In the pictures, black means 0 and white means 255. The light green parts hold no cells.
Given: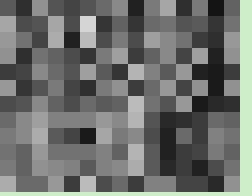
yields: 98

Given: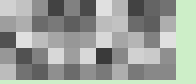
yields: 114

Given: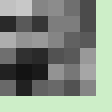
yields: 75

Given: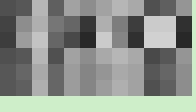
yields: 149

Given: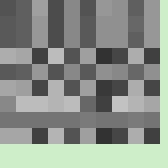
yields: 151

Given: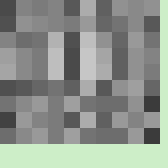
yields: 145
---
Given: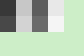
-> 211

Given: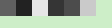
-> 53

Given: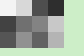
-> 145

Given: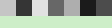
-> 174

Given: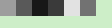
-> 58

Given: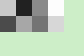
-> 167
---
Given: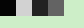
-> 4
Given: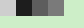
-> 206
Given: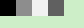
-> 0
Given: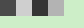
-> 74
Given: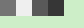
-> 116
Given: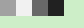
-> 161
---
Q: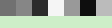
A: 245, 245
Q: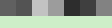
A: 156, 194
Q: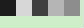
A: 63, 215
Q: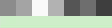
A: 178, 249
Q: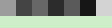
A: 44, 211
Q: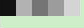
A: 117, 212
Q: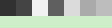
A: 95, 241
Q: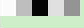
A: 5, 251
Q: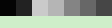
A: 181, 202
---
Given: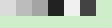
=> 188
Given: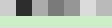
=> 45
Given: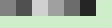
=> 80
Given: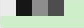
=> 22
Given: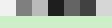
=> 127
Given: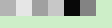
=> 230
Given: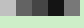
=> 99
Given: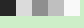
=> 219
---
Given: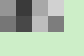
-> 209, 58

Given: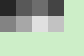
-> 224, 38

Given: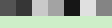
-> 224, 22

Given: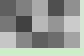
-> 204, 65

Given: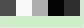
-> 248, 4

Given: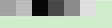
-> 222, 8

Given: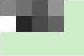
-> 252, 39

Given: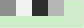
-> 241, 46
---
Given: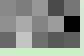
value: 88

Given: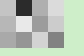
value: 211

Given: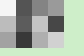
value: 175

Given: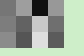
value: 222

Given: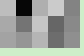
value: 109

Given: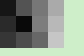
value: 103
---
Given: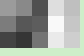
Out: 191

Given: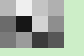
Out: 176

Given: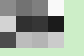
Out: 249

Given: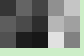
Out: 197

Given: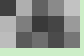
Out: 194

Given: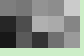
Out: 203

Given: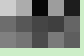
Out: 29

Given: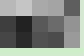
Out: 94
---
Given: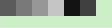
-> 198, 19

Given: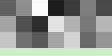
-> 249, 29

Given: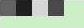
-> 214, 31

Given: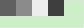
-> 237, 62

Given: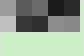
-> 192, 27

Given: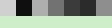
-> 208, 15
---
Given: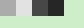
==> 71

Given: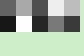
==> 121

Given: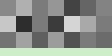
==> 123

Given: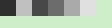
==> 170

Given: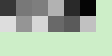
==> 90

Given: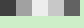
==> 200

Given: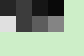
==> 93

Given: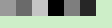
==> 126
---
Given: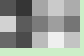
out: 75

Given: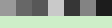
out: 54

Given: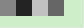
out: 102

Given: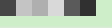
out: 70

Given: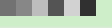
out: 85

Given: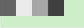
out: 100
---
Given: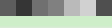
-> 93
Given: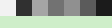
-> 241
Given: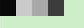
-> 9
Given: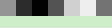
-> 148
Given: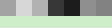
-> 163
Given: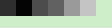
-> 45
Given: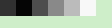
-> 49
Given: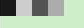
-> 25
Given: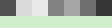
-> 81
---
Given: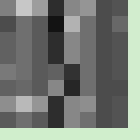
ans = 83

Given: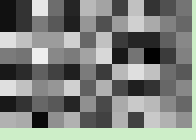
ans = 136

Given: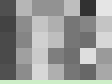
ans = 215

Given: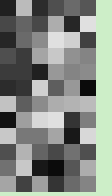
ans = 65

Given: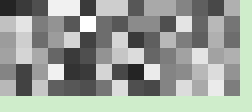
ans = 109

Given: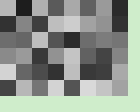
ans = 117

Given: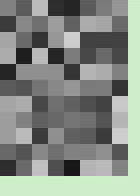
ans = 66
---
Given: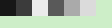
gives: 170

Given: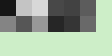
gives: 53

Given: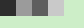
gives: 94

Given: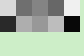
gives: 189

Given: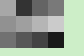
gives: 67

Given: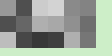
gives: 175
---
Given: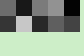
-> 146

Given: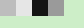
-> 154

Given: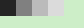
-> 219

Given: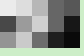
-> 102

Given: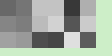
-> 195

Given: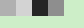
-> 142

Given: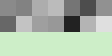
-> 187

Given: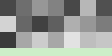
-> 130
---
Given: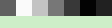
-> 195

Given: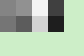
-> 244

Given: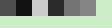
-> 204

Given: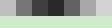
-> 63

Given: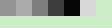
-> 126

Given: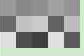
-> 142

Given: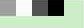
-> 82

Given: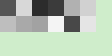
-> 42

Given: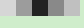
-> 33
